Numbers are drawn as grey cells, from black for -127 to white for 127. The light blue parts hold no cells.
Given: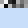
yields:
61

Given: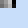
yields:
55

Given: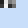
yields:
-81

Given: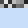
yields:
87

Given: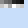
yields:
42

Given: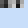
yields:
23

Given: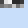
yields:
1
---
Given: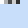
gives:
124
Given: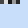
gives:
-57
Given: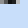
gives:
15
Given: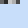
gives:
-25
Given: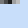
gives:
-8
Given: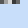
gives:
-40
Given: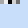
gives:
39
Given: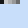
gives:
-105
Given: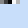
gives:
6
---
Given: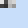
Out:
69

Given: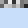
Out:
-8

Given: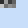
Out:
-67

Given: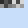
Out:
-56

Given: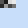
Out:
90

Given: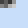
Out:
-75
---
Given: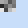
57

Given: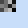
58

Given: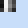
-16

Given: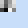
115

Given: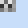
-5

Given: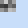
61
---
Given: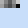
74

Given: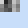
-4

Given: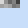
-64

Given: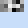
-39

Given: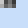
-69

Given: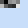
-1

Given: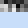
-57

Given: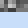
7

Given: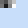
67

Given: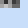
-37
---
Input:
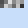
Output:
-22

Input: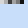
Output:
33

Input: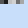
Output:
80

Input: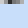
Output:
-10

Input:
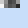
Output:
-46

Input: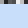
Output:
111

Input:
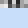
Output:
-61

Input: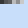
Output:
58

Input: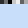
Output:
110

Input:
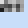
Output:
65
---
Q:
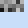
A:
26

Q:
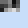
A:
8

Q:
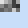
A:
23

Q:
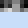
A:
-50

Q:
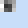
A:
6

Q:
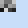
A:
-12

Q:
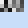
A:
80

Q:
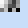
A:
6
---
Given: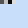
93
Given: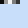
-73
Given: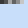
70
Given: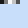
-46
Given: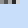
84
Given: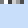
-50
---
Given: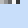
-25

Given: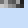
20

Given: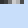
-9

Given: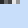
-57

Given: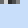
-80

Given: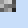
39

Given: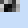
-91

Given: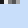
-1

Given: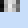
93
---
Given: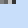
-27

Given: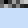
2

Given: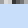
-35

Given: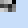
54

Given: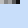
32

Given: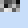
88

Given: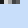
35

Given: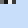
-107
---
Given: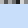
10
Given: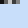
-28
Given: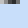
-16
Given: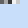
42
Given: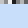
9
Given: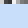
-4
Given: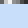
0
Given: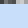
-8
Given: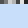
-3
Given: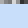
5
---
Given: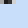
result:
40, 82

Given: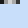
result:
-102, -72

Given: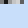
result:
-2, -31

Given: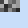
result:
-58, -87

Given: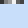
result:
-75, -59

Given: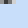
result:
23, 81

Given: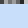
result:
-59, 68
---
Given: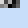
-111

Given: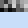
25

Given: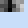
24

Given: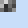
-18

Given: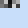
7

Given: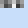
-12

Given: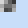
-16

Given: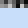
-46

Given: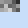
-15
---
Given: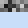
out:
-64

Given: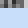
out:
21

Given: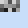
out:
20

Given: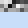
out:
-110

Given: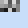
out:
-25

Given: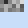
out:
33

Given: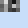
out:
-46
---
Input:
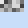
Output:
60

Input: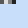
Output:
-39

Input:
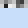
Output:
83

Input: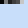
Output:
-122

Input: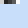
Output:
80

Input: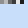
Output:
15

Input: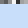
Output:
-7

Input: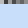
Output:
59

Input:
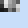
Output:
-105
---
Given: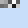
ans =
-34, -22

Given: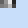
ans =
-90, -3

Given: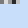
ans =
66, -5

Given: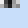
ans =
80, 52

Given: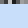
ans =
15, -12

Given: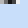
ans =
112, 55
